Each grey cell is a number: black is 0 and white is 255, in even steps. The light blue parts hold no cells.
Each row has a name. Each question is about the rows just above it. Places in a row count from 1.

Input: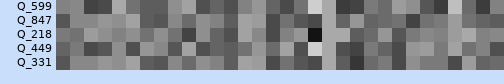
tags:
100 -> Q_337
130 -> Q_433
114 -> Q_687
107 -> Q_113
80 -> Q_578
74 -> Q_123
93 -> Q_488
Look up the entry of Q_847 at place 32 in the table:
Q_488
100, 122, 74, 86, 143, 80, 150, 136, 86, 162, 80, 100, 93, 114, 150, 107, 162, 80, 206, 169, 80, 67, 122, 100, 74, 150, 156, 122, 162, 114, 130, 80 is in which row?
Q_449
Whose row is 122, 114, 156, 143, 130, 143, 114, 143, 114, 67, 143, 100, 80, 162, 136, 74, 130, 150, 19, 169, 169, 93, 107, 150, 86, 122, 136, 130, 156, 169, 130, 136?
Q_218
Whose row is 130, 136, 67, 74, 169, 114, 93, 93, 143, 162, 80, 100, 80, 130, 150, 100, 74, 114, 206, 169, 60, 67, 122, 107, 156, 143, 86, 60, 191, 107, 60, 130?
Q_599
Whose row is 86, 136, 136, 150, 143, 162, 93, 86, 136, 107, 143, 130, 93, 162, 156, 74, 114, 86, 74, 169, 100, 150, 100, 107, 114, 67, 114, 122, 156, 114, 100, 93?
Q_847

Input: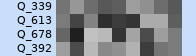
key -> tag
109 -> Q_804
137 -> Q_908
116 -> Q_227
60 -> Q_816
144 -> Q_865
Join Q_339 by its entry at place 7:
Q_865
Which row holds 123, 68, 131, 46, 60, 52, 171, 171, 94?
Q_613
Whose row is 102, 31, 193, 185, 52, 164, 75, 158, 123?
Q_678

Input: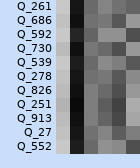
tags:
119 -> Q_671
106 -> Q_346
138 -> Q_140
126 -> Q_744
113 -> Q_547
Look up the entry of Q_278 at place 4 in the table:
Q_671
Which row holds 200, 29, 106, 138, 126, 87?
Q_539

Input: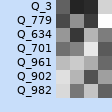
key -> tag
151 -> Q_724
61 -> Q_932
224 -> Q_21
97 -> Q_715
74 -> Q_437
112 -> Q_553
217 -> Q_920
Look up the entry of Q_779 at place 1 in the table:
Q_437
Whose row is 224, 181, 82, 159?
Q_902
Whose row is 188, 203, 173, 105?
Q_961

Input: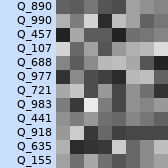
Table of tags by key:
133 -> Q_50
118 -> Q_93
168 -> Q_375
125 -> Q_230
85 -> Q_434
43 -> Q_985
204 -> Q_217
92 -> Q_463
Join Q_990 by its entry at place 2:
Q_230
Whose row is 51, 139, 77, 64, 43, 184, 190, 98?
Q_977
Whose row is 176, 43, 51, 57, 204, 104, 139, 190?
Q_635
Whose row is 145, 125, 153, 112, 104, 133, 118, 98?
Q_441

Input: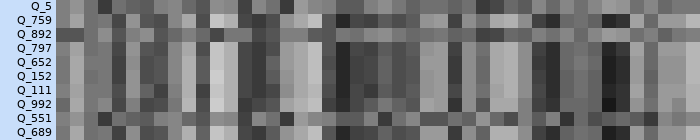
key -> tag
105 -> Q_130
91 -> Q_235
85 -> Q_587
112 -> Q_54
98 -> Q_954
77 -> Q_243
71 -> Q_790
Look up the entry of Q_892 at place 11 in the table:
Q_130
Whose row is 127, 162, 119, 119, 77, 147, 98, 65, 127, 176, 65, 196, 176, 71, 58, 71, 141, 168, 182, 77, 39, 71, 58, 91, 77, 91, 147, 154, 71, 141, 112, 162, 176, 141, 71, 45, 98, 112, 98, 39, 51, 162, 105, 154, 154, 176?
Q_111
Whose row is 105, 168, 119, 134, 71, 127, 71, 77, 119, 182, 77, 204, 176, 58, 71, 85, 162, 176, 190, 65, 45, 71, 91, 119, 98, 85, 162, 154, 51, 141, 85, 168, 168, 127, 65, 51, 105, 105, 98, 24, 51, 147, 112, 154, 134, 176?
Q_992
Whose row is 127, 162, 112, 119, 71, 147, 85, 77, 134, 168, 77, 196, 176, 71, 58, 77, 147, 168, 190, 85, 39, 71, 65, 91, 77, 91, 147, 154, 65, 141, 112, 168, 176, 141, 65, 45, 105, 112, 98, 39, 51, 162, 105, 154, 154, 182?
Q_759

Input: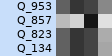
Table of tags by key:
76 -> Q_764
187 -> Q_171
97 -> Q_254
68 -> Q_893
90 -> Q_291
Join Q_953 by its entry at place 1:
Q_254
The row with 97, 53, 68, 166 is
Q_134

